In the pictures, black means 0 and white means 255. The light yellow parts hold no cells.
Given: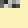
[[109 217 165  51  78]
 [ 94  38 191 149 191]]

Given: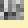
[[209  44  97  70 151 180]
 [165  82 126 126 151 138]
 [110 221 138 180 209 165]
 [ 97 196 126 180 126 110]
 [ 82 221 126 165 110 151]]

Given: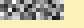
[[239 150  64 194 181  93 150  93  64 226 150  78  64 181  64 226]
 [194 109 109 254 150  50 181 194  78 136 166 124  37 166 194 226]
 [181 136 166 210 210  93 124 124  50 210 166 109 181  23  37 150]
 [109  78 239  23  93 210  37 124 181  78 109  93 150 166 136 109]
 [ 78  50 136  93 166 194 109  23 124 210 136 194 124  37 166  93]]

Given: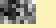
[[141 111  39  23  82 182 111 170 246]
 [127 207 155  95 155  67 194 127 111]
 [111 170  52  52 155 141 127 141 127]
 [ 95  95  52 127  39  95  67 207 141]
 [ 82  10  23  52  23 194  82  67 155]
 [ 23  82  39  39 155 170  67 170 111]]

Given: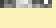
[[ 74 142 142 116 209 196 181 209 142 169 128 101 128]
 [ 62 116  86 116 209 223 237 181  86 101  74 252  86]]

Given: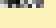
[[226 210  51 179  65 122 179  51 242  79 147]
 [163 107  35  35   7 195  94 226 147 107  94]]
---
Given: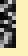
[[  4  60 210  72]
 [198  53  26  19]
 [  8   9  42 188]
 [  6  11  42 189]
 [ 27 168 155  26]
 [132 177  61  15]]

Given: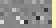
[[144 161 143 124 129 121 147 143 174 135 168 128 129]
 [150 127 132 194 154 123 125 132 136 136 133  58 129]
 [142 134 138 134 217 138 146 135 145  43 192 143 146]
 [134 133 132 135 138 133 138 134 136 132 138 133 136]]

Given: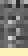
[[140 112 149 180  42 135 179]
 [ 97 116 121 104 104 107 100]
 [ 66 112  72  54 184  98  74]
 [ 88 135 121 108  82  81  87]
 [ 85 112  95  89 148  98  91]
 [105 112 121  95 125 107  91]]

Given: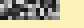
[[ 66 153 187  54 215 220  76  27  27 147  24  78  90  21 180]
 [163  97  48  74  70  31  21 124 148  19 218  17 188  49 144]
 [ 24  21 171  49 102 112  49 113 132 102  17 145 101 139 141]]

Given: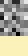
[[ 62 210 149  41  44 182 227]
 [213 117 110 210 123 131 113]
 [ 18 232 171  40 103 168 233]
 [159 115 156 137 184 124 118]
 [133 152  98 146   3 132 171]]

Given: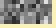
[[167 105 100  49  86 196 132 131 129  56 126 224 141]
 [147  93 127  94 121  68 124  99 112 144 115 101 118]
 [167 109 104  45  92 176 135 131 142  71 121 202 130]]
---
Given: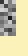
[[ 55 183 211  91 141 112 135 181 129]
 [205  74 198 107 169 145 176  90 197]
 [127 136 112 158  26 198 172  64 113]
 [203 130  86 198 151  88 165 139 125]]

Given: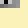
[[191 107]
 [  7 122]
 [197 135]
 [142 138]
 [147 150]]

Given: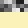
[[136 100  61]
 [197  66 107]
 [215 119 106]
 [140 180 223]
 [ 31  89 235]
 [ 29 129  45]
 [214  86 190]]

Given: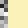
[[177  34 222 212  91 194 164]
 [ 80 137  81 248 152 161 210]]

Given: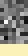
[[146 134  48 139 100  47 149  49  82 177 107]
 [112 142 142 136 129 246  96  49  77  12 103]
 [ 78  80 120 124 189 104 111  88 136 106 133]
 [138 103 126 118  47 175 184  47  92  97 111]
 [ 59 116  97 103 115  85  75 178 188 145 157]
 [ 66 132  94 186  60 153 112 150  40 156 173]
 [ 86  81 137 167  28  18 119 115  37 160 102]]

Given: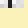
[[244 206]
 [232 221]
 [ 33  33]
 [248 208]
 [222 227]
 [227 221]]

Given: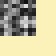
[[ 85 105  70  44  85 164 103  39  67]
 [ 58 193  75 116 203 152 198 142 197]
 [125 127 132 150 135  94 128 152 149]
 [179  38 169 138  33  65  37 107  41]
 [141  72 129 108  72 108  78  90  70]
 [ 42 154  34  27 134 202 154  35 106]
 [ 16 222  26  68 212 195 223  97 195]
 [ 94  87  67  39  67 165  89  23  44]
 [ 52 149  40  31 127 195 150  38 103]]
